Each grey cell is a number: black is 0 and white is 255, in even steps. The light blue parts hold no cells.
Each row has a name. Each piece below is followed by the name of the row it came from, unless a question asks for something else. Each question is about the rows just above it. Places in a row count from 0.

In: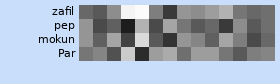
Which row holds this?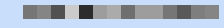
Par
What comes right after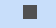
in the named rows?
[203]
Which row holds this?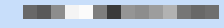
zafil
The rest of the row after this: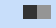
[133  96 165 126  74 104]

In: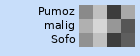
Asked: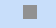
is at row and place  Sofo, 0
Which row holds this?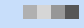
malig

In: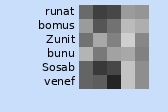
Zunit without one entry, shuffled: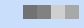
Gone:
[135]
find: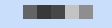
Sosab
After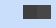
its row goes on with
[155 149]
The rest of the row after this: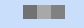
[207 135]
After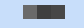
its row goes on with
[155 149]

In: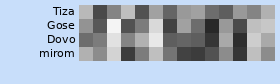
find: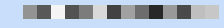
Gose
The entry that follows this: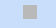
[74]
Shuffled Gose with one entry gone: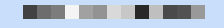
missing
[88]

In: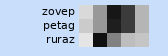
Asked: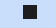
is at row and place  petag, 2
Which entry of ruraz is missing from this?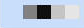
[189]
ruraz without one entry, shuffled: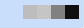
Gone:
[229]
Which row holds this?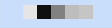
ruraz
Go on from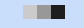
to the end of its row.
[ 59 181]

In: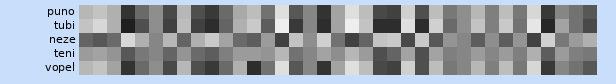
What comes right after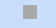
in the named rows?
[189]
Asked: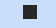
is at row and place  tubi, 33
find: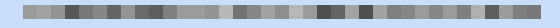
teni

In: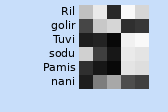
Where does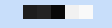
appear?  Tuvi
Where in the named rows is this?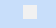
Tuvi, 3

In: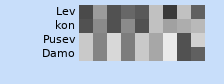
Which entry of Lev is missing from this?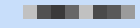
[96]
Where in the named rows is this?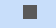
Lev, 4
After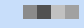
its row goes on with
[173 185]
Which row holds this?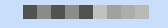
kon
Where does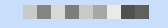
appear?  Damo
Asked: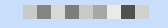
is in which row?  Pusev
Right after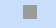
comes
[81]

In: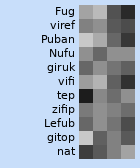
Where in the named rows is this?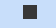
Puban, 3
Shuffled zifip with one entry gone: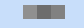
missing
[122]
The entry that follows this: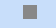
[109]
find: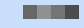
Lefub
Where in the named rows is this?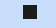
tep, 0
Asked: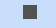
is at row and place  Fug, 2

